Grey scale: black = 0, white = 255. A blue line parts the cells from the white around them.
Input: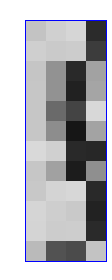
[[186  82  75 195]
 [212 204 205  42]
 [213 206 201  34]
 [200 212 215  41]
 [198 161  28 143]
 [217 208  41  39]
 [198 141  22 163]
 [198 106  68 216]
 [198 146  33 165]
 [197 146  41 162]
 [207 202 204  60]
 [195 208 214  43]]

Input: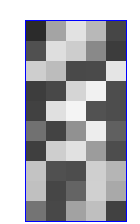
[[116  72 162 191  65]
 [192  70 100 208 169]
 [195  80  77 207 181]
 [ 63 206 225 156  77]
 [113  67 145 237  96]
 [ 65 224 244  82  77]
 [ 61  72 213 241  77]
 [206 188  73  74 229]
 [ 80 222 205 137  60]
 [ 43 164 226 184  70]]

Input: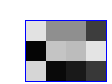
[[214   9  25  56]
 [  5 196 188 228]
 [226 143 143  61]]

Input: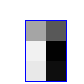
[[232  14]
 [241   2]
 [165  88]]

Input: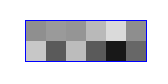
[[199  90 188  90  24 103]
 [143 154 149 185 218 142]]

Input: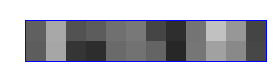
[[ 93 166  53  45 106 114 100  39 118 161 137  71]
 [ 96 168  82  92 112 120  69  46 116 193 151  68]]

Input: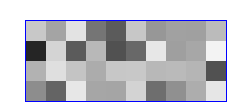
[[141 100 231 166 165 211 110 144 173 230]
 [178 223 196 172 199 200 184 186 181  81]
 [ 37 212  91 184  81 104 231 159 167 243]
 [200 164 227 117  91 199 151 161 160 187]]
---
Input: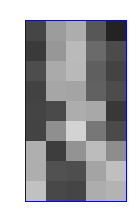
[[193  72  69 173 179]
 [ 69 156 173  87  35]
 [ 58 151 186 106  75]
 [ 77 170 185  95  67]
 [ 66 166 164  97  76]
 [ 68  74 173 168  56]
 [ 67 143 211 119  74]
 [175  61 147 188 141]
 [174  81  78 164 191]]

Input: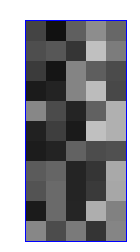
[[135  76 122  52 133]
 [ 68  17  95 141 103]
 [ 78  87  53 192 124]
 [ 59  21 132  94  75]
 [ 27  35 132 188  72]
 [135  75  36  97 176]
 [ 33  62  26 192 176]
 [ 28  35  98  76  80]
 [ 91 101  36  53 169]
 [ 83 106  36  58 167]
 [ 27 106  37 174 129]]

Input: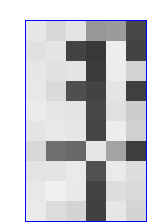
[[234 220 212  65 231 212]
 [231 216 227 151 155  71]
 [224 228  67  56 237  67]
 [230 225 228  59 237 210]
 [232 218  79  67 228  63]
 [235 229 227  72 224 205]
 [228 232 230  69 237 208]
 [215 111 104 231 163  61]
 [227 228 234  80 234 221]
 [232 240 233  66 221 217]]

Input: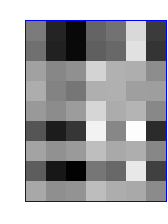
[[168 143 147 189 173 169 139]
 [123  36   8 100 114 217  59]
 [112  33   9  95 104 225  52]
 [161 135 144 211 177 174 141]
 [173 131 118 175 176 159 158]
 [153 140 156 214 172 180 136]
 [ 85  28  54 242 135 253  43]
 [163 145 154 190 169 174 135]
 [ 93  23   2 118 104 232  64]]

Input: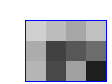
[[181  72 161  31]
 [208 188 167 192]
 [172  65  87 108]]

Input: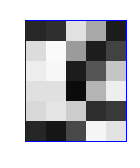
[[ 38  22  72 245 227]
 [ 39  47 225 168  28]
 [220 250 155  29  66]
 [237 247  28  85 197]
 [224 224  11 180 238]
 [216 228 204  46  57]]

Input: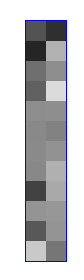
[[201 118]
 [ 83  47]
 [ 37 177]
 [111 141]
 [ 96 219]
 [141 142]
 [137 130]
 [138 146]
 [136 176]
 [ 66 169]
 [148 151]
 [ 88 148]]

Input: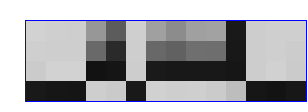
[[ 25  22  21 206 202  25 209 206 207 203 189  22  19  23]
 [210 207 206 151  92 207 160 140 160 162  25 205 207 207]
 [207 206 206 105  42 206 104  97 111 110  24 205 207 204]
 [203 210 210  18  21 205  26  24  24  24  22 205 209 203]]

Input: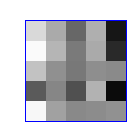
[[247 161 137 140 145]
 [217 170 103 175  22]
 [250 181 122 170  41]
 [194 144 120 142 138]
 [ 90 134  80 178  11]]
